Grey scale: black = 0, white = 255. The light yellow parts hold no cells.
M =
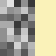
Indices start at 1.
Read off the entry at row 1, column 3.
56
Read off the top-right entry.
56
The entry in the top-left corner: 183
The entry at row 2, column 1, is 198
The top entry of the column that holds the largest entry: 226
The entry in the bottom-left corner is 87
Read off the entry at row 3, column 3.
129
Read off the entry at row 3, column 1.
115

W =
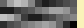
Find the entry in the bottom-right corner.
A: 4
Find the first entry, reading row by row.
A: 103
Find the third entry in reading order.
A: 193
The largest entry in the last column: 133
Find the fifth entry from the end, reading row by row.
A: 163
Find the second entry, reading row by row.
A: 163
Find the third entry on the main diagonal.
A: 133
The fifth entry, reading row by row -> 133
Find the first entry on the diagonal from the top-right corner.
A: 89
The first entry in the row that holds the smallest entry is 45

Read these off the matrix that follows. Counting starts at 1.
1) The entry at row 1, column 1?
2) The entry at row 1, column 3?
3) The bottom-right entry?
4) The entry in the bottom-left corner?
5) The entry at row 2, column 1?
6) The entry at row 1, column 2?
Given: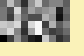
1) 106
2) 120
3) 77
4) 1
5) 120
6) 189

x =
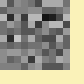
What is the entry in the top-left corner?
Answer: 170
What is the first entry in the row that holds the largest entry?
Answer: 170
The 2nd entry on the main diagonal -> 128
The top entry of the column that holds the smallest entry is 170
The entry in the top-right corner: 114
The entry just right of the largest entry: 114
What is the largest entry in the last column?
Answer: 184
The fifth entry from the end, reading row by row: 154
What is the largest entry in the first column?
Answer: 184
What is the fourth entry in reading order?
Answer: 128
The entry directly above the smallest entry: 99
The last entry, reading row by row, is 128
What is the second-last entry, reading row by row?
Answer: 86
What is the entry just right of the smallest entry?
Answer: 31
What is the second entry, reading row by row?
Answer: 86
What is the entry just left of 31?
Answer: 19
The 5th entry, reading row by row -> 114
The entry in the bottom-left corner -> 128
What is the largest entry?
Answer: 196
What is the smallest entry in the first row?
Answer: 74
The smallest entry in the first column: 99
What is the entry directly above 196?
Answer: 114
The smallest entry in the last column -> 74

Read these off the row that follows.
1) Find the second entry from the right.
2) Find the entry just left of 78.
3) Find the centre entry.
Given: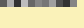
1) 50
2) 159
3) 133
